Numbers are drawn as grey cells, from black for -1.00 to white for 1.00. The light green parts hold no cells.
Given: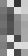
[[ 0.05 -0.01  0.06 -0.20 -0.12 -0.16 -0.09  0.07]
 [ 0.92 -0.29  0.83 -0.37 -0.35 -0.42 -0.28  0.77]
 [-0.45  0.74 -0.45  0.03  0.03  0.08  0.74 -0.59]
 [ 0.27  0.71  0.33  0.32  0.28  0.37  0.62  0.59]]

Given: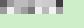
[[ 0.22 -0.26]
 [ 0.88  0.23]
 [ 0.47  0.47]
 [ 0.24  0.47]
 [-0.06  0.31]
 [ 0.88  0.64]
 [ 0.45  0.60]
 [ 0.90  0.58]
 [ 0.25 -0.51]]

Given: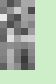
[[-0.25 -0.01  0.04  0.07 -0.22 -0.17 -0.02  0.82 -0.06  0.07]
 [ 0.30  0.38  0.41  0.12  0.76  0.52 -0.38 -0.19  0.18 -0.36]
 [ 0.10 -0.09 -0.04  0.07  0.29 -0.18 -0.10 -0.38  0.59 -0.09]
 [-0.44 -0.55 -0.38  0.01  0.56 -0.37  0.20  0.27  0.27  0.32]
 [-0.20 -0.02  0.07  0.13  0.61  0.23  0.04  0.24 -0.40  0.31]]

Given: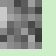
[[ 0.27 -0.42  0.06  0.47  0.58  0.58  0.12]
 [ 0.10  0.04 -0.29 -0.18  0.28  0.11  0.09]
 [ 0.03 -0.17 -0.11 -0.02  0.15 -0.08 -0.44]
 [-0.12 -0.31  0.22 -0.13 -0.03 -0.31 -0.28]
 [ 0.20  0.33 -0.30 -0.43  0.16 -0.14  0.25]
 [-0.04 -0.56 -0.51 -0.11  0.00 -0.47 -0.15]]

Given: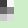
[[ 0.58 -0.18 -0.53]
 [ 0.73  0.09  0.94]]

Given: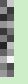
[[ 0.19 -0.02  0.41 -0.23 -0.72 -0.02 -0.56  0.16 -0.65  0.15 -0.31]
 [-0.16 -0.42  0.92  0.19  0.48 -0.47 -0.11  0.33 -0.34 -0.54  0.58]]

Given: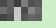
[[-0.46 -0.14 -0.41]
 [-0.37 -0.28 -0.25]
 [ 0.58  0.55 -0.51]
 [-0.31 -0.41 -0.02]
 [-0.19  0.05 -0.35]
 [-0.23 -0.17 -0.29]]

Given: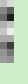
[[ 0.22  0.16 -0.08  0.33  0.56  0.39 -0.16  0.04  0.50]
 [ 0.15 -0.07 -0.51  0.33  0.86  0.54 -0.75 -0.28  0.71]]

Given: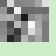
[[ 0.17  0.06  0.00  0.34  0.17 -0.17]
 [-0.72 -0.25 -0.41  0.38 -0.41  0.70]
 [-0.41 -0.56  0.45  0.02  0.88  0.02]
 [ 0.43  0.06  0.06 -0.79 -0.18  0.06]
 [ 0.09  0.70  0.94  0.09 -0.16  0.09]
 [ 0.30  0.38  0.30  0.23 -0.13  0.30]
 [-0.04 -0.04 -0.04  0.07 -0.15  0.74]]
